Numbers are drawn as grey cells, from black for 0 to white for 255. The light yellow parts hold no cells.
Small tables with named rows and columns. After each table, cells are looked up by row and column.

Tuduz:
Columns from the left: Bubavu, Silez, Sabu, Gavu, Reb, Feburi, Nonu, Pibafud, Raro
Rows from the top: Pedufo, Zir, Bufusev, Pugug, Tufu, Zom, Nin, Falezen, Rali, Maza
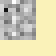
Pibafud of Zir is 206
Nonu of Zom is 185
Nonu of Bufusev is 226
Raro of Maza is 157
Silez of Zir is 163
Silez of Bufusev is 19
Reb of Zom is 168
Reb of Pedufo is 207

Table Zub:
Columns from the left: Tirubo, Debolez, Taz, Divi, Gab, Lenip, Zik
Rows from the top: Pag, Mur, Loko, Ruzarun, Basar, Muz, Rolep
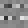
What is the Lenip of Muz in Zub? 122
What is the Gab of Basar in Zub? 130
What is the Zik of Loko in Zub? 128
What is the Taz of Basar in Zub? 203
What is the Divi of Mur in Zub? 170
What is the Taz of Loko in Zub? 143
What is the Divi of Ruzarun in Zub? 139
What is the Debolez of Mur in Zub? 81
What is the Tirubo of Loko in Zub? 138
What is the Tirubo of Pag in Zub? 135
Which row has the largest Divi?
Mur

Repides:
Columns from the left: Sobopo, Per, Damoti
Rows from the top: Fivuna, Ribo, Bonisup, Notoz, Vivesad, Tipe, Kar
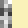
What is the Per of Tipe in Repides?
234
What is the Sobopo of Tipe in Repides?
130
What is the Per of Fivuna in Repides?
188
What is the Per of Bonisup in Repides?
128
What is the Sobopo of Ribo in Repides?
123
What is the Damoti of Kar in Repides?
87
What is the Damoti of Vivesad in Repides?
173

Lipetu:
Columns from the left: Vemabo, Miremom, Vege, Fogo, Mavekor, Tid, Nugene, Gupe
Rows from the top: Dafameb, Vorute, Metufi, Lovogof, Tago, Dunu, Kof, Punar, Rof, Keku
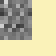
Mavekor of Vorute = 174
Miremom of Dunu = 156
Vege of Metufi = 149
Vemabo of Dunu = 156
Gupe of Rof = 116
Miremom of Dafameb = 212
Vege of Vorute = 95
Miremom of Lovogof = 94
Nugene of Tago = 121
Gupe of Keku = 140
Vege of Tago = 99
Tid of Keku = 107
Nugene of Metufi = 116
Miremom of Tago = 151
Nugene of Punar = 103
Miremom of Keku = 161
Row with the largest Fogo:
Kof

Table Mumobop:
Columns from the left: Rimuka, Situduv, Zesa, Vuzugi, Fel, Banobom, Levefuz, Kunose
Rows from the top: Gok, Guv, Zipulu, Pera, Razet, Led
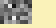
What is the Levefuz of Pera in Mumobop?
72
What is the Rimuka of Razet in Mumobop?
73
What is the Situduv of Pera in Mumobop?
134
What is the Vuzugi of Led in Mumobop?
173
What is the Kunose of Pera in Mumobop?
168
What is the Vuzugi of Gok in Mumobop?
76
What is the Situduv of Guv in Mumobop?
81
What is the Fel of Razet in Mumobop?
72
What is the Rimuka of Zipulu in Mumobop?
116
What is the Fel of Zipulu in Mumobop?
152
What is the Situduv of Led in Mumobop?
171
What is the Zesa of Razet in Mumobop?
67
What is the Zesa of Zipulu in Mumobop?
99
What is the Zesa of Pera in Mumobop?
110
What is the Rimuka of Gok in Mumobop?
156
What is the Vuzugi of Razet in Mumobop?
240
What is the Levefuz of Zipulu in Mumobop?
150
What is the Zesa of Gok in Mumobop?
110

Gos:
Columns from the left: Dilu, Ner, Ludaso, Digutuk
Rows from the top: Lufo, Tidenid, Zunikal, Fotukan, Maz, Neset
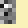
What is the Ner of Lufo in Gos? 59
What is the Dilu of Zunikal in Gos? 159
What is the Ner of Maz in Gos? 114
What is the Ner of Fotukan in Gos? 20
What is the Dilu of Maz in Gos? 122
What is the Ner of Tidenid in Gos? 253
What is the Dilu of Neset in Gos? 187
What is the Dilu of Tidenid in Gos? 22
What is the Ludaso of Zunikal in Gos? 77

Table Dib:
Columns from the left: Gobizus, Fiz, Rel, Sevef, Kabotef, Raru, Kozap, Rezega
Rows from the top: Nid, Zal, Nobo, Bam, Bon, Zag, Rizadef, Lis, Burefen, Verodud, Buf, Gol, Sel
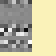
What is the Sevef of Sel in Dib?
143
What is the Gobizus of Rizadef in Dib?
97
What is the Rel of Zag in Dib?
123
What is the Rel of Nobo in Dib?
137
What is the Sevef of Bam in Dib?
141
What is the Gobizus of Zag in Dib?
133
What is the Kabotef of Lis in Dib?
53
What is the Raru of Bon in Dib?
139
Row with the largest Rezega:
Buf

